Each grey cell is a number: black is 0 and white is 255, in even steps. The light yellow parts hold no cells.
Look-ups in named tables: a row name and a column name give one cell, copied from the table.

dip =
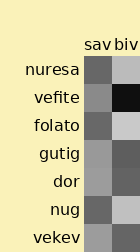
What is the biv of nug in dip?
192
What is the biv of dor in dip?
99
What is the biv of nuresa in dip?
187
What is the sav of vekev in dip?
156
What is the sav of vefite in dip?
138
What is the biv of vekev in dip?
101
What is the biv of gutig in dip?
94
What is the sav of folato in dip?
104
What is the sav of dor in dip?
156
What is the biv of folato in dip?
201
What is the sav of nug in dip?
103
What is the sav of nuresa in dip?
103
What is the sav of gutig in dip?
153
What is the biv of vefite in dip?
15
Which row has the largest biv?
folato

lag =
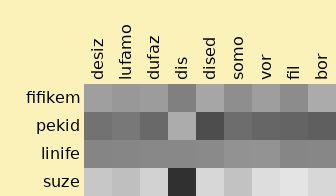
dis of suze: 48
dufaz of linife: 136
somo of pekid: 109
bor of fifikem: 171
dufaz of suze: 210
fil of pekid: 100
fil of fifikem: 140
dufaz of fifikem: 156
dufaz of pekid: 105
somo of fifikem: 142
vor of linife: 147

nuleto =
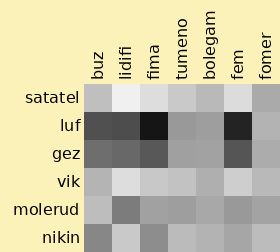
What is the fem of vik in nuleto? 206
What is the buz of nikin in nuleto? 135
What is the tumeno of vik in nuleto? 194
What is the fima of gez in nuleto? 88
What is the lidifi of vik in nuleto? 221
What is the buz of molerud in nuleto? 189
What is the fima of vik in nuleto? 200
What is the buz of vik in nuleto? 180
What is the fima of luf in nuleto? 21
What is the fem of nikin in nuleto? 166

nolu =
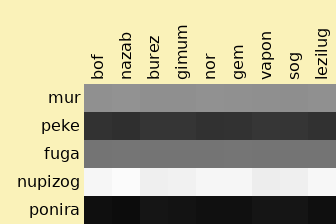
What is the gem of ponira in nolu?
16
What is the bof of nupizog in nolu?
246
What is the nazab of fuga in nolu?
117
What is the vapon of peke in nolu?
54
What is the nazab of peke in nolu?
47
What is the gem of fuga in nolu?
117
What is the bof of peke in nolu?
50
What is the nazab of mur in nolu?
146
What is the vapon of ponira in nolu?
21
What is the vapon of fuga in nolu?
116
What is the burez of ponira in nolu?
21
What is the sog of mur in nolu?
142
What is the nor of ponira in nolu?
16

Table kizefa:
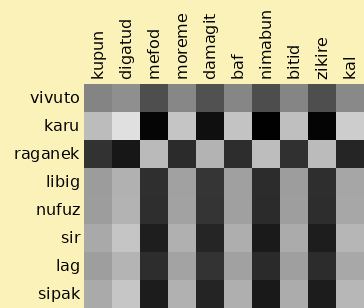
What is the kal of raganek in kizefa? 37
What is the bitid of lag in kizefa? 159
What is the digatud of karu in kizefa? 224
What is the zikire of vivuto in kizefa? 78
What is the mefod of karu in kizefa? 5
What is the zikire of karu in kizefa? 4
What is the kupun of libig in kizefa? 156
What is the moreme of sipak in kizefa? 177
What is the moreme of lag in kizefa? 163
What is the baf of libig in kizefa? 160
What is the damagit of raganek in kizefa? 179
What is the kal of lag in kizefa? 168
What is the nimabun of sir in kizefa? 26
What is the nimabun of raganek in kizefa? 189
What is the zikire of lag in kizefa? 44

